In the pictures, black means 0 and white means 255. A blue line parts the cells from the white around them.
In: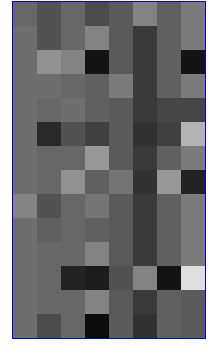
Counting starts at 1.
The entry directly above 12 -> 131
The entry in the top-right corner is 123
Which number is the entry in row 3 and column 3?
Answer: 131
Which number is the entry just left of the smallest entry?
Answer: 103
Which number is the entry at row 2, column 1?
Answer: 110
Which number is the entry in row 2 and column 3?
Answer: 103
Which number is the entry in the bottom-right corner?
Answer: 90
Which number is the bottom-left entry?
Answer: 110
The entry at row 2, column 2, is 82
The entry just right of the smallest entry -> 90
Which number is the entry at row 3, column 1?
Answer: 110
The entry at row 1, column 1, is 103
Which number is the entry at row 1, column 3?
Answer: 103
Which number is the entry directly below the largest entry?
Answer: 90
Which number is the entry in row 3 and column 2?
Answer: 145
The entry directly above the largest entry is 123
